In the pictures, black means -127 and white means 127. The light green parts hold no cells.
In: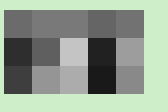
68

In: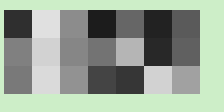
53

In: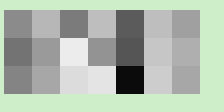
-42

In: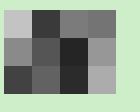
-42

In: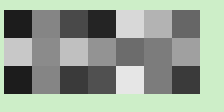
-19

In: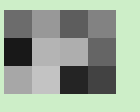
52

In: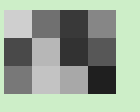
55

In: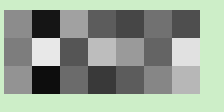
26

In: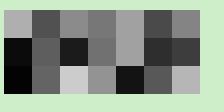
33

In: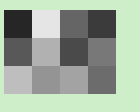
49
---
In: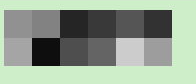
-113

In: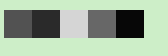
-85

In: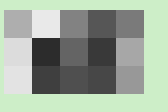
-64

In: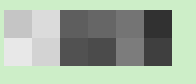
83

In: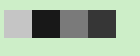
-103

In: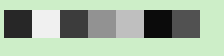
112

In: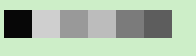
79

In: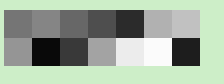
-118
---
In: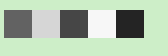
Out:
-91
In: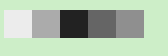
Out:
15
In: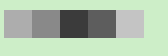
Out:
68
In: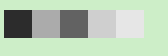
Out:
102
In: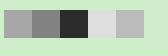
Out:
59
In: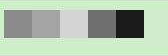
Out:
-101
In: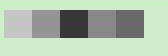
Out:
-22
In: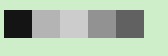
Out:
-30
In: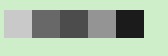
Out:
-100
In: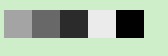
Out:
-126
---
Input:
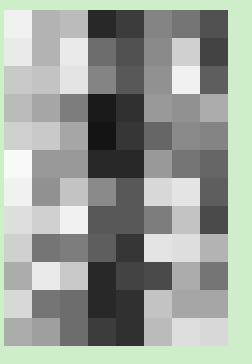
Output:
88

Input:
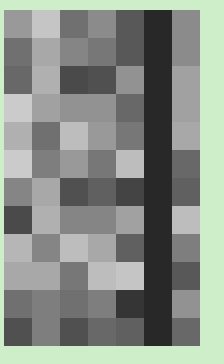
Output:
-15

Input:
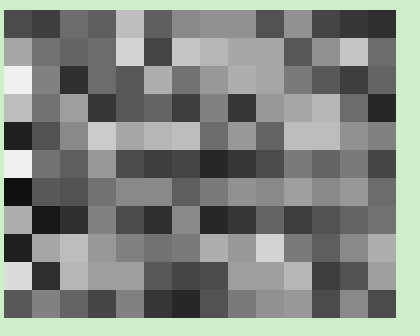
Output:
91

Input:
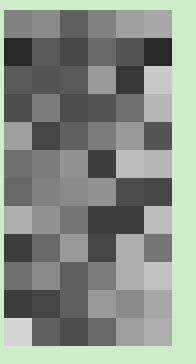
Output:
-66

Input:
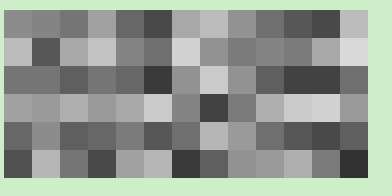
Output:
-24

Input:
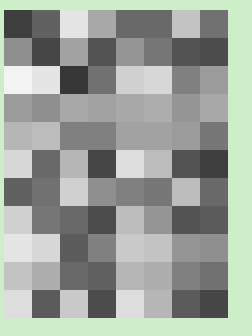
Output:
67

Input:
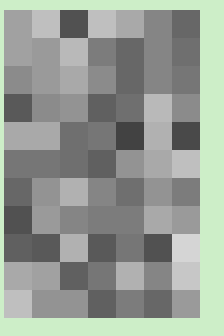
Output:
41
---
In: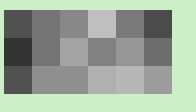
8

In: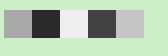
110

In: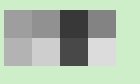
-71

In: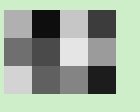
70

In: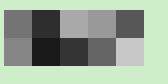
41

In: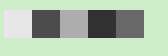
45

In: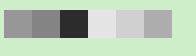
-83

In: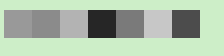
51

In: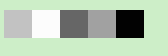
-25

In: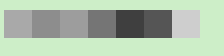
29
